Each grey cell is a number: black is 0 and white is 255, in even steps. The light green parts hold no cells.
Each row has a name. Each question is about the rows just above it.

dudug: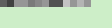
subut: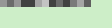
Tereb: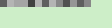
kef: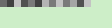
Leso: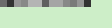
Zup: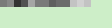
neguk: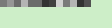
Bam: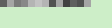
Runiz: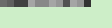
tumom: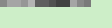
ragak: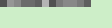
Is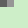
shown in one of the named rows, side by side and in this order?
no
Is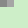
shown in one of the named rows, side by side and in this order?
yes

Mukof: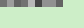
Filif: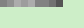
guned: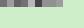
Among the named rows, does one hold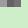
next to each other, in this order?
yes
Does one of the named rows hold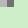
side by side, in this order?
no
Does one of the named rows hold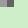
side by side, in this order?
yes

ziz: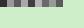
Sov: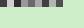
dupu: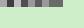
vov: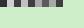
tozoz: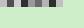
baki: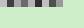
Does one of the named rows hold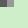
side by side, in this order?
yes
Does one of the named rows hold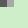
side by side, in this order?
yes
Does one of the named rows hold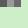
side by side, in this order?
yes
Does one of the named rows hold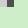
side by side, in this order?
no

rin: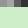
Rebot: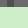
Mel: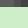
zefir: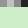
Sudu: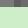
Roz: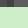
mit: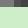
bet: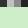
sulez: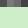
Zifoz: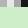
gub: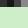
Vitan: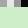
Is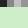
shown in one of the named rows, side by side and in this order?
no
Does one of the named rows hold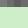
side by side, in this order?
no
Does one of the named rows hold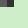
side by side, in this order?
yes
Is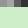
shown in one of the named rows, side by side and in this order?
yes

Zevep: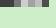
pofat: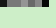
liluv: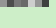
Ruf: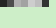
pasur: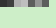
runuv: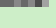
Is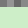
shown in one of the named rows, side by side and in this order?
yes
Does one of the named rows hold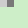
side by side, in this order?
no
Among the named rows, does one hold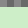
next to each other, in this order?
no
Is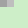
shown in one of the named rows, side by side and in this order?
yes
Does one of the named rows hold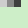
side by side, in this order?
no

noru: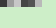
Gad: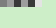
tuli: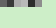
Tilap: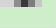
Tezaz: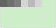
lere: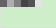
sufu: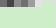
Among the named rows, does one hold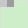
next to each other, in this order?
no
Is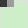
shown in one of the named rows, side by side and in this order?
yes
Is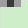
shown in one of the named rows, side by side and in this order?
yes

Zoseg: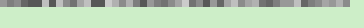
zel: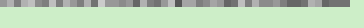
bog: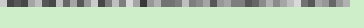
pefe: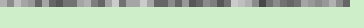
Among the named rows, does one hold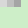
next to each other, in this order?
no
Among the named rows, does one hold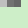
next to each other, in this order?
no
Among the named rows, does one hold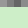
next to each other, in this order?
no
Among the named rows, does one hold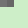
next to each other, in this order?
yes

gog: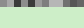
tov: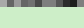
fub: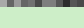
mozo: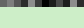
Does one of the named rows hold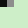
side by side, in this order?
no
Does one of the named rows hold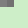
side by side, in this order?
no

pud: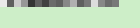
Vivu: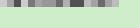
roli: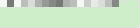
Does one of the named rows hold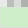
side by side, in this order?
no
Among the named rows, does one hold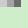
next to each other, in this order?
no
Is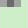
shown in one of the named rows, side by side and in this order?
yes
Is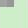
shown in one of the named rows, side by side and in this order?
yes

